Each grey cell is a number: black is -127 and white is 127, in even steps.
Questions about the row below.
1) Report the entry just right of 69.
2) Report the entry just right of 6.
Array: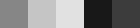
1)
97
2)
69

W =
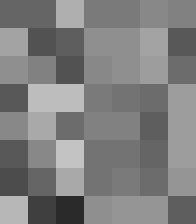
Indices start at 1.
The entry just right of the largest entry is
-12
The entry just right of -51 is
-26
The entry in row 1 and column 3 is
47
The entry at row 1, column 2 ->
-26
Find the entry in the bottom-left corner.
55
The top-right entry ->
1
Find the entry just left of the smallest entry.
-64
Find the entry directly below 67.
41
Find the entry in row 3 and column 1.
15
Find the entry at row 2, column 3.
-33
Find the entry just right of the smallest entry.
15
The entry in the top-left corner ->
-26
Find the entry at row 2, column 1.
35
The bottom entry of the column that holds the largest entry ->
-85
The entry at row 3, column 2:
1
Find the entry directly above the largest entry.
-19
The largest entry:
67

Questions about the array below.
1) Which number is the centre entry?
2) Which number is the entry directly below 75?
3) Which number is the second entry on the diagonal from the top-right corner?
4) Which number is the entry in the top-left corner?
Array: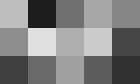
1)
47
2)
-35
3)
75
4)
61

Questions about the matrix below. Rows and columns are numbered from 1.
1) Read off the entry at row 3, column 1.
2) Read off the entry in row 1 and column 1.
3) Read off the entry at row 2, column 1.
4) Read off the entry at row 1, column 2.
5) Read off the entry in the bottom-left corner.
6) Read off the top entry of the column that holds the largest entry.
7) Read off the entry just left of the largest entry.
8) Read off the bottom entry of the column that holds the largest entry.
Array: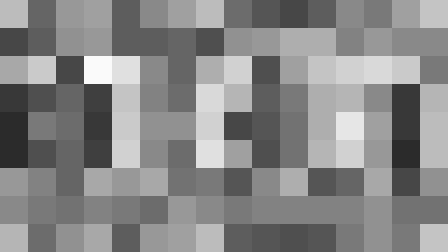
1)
40
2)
60
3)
-56
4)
-26
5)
53
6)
32
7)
-56
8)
40

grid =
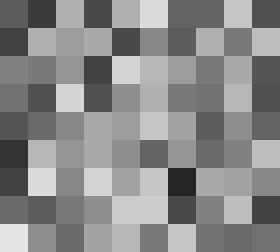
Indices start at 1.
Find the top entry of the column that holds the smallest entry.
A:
-27
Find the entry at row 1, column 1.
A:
-35
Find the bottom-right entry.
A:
-13
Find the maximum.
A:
99
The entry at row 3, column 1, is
1
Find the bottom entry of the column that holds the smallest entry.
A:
69
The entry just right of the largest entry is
14
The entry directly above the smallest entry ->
21
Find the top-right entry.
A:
-47
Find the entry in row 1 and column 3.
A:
48
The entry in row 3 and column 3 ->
21
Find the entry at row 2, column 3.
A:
28
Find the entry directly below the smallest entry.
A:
-54
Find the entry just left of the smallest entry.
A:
69
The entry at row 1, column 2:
-68
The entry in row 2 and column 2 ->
48

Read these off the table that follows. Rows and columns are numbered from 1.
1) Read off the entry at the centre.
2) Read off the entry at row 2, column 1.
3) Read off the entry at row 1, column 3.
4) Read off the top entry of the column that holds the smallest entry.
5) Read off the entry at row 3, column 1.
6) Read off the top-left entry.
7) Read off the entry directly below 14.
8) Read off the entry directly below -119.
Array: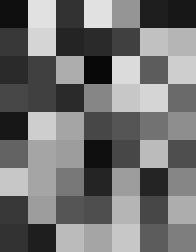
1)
-56
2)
-71
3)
-77
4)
97
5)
-85
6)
-112
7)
-49
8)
6

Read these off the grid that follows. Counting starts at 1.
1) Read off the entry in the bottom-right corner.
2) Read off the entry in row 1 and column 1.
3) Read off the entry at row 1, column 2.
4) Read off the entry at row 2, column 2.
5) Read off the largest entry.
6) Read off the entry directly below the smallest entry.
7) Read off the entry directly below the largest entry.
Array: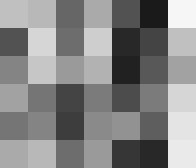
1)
106
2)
64
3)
56
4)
86
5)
118
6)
-59
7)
64

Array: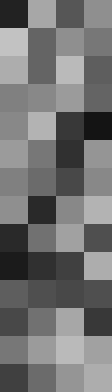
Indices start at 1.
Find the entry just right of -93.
39
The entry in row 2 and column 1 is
66
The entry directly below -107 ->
21
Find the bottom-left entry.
-63
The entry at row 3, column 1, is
45
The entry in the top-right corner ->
15
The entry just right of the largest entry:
-27
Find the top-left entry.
-93
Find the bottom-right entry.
45
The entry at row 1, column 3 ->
-41
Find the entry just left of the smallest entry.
-71
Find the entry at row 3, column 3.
58
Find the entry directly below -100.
-33
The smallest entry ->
-107

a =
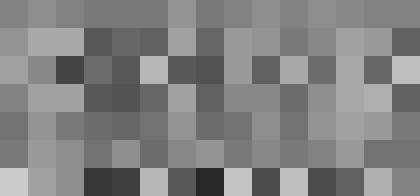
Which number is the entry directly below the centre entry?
-19
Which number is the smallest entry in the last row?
-87
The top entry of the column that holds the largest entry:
2
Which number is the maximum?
74
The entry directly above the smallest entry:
20
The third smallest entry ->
-65
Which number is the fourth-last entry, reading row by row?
-52
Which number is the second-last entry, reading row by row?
47
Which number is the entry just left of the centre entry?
33
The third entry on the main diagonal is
-59
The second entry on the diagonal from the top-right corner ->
26
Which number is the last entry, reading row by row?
2
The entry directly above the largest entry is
-6
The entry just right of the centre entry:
8
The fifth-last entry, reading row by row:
61
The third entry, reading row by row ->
2
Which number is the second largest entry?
67
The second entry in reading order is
14
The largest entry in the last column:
61
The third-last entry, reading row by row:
-31
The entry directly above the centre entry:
-45
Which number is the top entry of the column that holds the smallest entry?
-6
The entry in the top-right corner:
2
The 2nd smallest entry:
-73
